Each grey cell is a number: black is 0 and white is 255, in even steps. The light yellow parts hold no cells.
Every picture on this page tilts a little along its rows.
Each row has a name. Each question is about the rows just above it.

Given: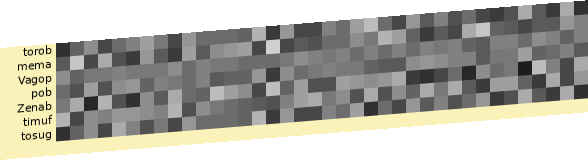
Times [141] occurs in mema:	2
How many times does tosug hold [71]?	5

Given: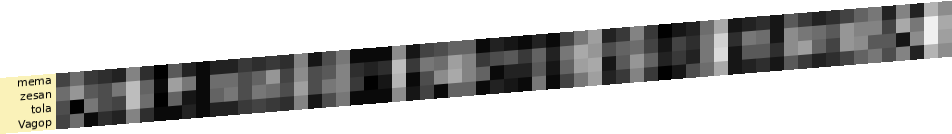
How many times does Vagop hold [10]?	11
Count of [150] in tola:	2

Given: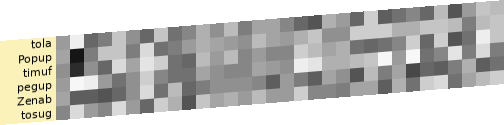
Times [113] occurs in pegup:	4
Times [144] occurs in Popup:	3
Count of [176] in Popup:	4
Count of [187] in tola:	3
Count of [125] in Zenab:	4

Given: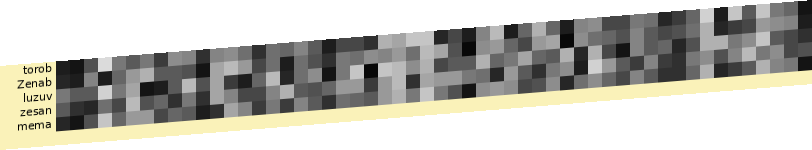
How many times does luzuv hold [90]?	8
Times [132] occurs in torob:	5
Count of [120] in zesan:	5
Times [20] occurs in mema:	3
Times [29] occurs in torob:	6
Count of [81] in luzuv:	2

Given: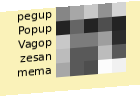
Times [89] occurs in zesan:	3
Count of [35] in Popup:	3
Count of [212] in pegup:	1

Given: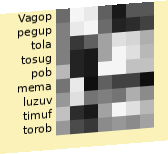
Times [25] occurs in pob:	1
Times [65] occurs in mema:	2
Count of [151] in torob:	2
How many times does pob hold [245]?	2

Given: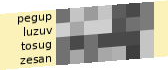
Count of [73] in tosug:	4
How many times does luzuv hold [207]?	3
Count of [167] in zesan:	2
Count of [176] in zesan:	1
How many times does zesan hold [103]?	0
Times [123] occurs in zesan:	0

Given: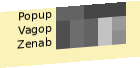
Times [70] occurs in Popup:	3
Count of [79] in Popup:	0

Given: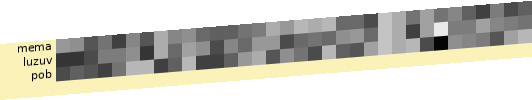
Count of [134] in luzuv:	2
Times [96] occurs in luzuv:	0

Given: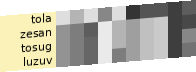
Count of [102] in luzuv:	1
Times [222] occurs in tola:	3

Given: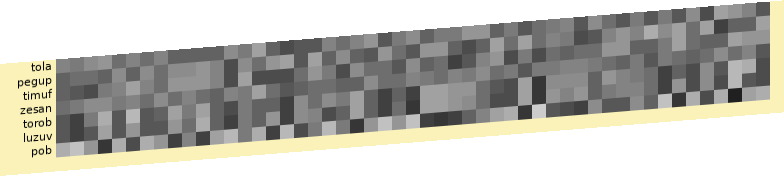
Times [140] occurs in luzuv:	3
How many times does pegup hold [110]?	8
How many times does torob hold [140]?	6
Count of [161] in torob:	6
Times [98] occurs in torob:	8
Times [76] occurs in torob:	4

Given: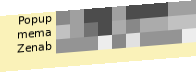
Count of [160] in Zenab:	0
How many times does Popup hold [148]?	0
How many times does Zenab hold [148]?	6
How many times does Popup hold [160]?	4
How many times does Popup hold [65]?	0
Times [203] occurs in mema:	0
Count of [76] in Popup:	5

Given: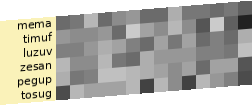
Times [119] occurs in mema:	4
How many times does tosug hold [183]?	4
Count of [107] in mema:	5
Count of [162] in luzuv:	3

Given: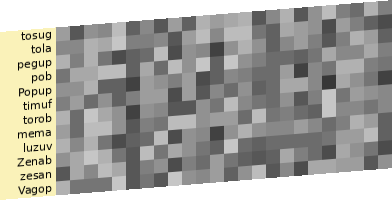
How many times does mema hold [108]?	3
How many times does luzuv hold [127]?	1
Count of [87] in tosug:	4
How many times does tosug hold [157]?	3
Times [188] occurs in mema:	5

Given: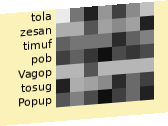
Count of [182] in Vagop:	6
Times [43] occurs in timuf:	1
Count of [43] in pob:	0
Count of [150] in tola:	1
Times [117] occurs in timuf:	3
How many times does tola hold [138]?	1
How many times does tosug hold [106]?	1

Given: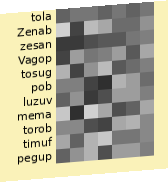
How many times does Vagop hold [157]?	2
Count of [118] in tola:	4
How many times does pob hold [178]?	1

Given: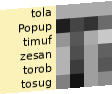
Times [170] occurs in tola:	4
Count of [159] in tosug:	1
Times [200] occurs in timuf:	1
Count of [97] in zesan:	1
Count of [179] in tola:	0

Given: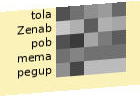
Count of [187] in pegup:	3
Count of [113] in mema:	4

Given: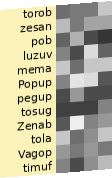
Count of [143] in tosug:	0
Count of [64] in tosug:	3
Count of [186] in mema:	0
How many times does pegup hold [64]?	0
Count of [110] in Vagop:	0

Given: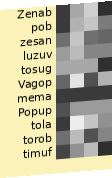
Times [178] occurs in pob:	1
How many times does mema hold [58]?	4
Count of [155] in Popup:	3
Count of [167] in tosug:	3
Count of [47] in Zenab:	1

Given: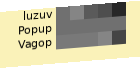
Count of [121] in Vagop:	3
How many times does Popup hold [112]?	5
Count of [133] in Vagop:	1
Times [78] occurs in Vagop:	0
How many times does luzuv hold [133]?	1
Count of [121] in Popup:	0

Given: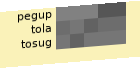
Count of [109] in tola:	3
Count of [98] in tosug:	1
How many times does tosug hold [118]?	4
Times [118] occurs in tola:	1
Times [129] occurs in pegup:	3
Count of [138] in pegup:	0

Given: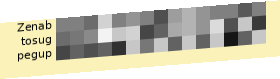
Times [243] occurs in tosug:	1
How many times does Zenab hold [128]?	7
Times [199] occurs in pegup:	5
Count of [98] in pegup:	5
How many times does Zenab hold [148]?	2

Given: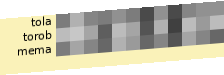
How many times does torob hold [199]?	1
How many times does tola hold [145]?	4
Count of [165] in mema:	2
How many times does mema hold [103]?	3

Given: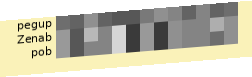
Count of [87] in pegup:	2
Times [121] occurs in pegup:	1
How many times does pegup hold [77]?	0
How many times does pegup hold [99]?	4
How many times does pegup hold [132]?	2

